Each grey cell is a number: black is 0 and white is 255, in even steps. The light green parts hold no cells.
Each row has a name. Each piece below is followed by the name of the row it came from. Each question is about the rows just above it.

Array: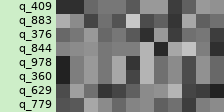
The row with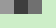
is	q_376
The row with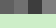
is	q_779
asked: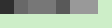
q_409
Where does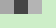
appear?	q_360
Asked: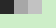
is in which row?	q_844
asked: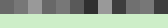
q_376
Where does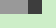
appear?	q_409

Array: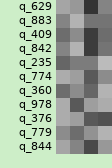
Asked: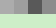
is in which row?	q_774
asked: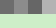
q_360
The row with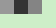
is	q_629
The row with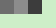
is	q_409
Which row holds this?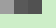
q_376
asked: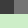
q_842

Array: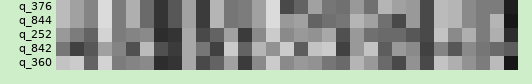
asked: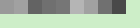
q_844
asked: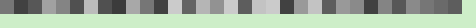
q_842
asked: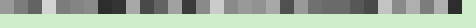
q_252
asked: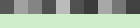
q_842

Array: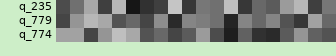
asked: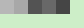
q_779
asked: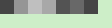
q_774

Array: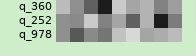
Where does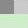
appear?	q_252
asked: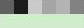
q_360
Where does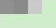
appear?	q_252
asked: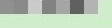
q_252
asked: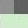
q_360
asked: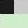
q_360
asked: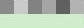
q_252

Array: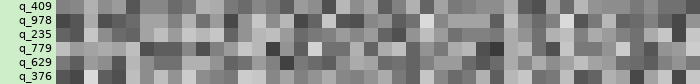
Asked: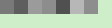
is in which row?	q_409
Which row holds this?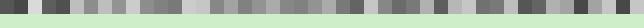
q_376

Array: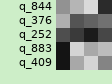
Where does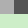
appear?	q_376
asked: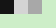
q_883

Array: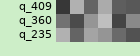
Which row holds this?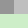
q_360
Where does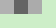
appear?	q_409
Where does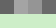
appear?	q_235
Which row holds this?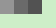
q_235
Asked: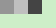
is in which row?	q_360

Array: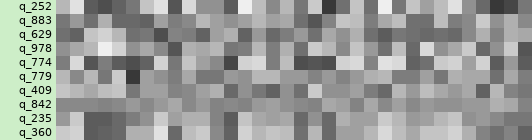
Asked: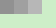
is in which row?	q_883
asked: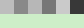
q_252

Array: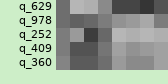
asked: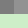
q_978
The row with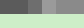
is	q_360
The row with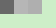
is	q_252
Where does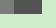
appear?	q_409
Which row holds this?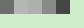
q_629
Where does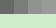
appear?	q_978

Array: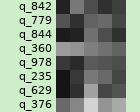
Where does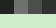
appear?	q_844
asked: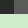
q_978
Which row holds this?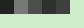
q_842
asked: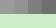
q_360
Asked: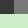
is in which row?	q_235
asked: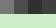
q_842

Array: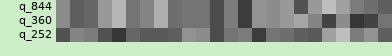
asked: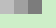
q_844
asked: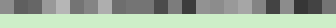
q_360
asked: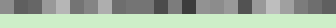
q_844
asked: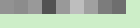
q_844
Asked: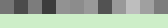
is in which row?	q_844

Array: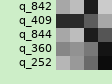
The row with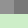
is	q_360
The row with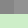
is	q_360
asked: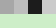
q_842

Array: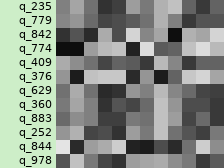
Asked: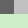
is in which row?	q_774
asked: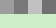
q_252
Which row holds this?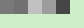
q_883
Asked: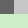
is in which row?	q_376
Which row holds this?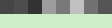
q_252
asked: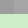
q_978

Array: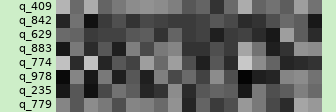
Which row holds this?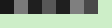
q_978
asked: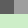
q_409

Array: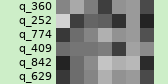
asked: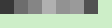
q_774
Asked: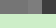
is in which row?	q_409

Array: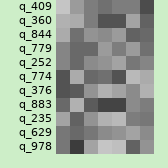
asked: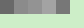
q_252
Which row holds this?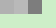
q_235
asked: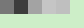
q_978

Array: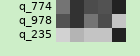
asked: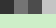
q_978
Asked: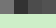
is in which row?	q_774

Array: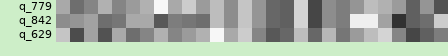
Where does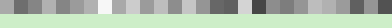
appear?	q_779
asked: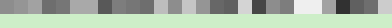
q_842
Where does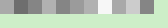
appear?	q_629
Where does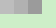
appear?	q_779
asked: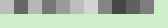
q_629
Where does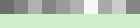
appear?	q_629

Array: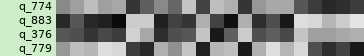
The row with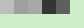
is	q_774
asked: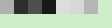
q_883

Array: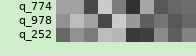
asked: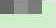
q_252
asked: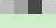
q_978
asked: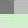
q_252
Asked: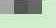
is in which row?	q_774
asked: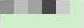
q_978

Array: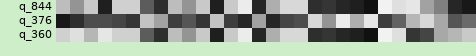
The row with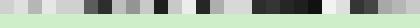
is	q_360
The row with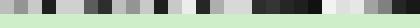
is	q_844

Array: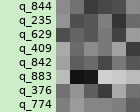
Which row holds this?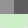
q_376
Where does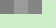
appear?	q_774
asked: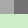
q_376
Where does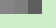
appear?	q_774
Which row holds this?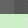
q_629
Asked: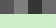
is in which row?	q_235
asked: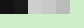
q_883

